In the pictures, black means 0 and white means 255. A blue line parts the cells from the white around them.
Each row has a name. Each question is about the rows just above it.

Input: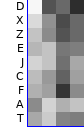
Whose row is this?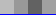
C
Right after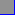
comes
[75]
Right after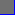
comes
[168]
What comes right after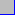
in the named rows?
[153]
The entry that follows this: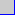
[132]

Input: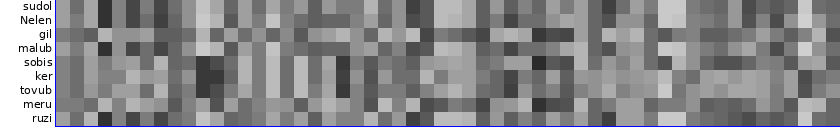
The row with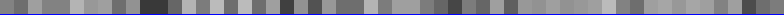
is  ker
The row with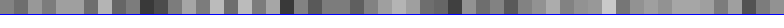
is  tovub
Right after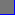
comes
[146]
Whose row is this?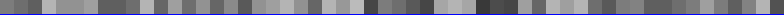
gil
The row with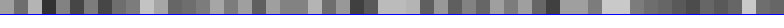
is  ruzi
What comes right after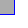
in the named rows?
[130]
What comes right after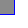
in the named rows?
[89]

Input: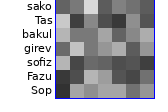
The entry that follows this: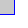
[63]
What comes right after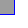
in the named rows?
[84]

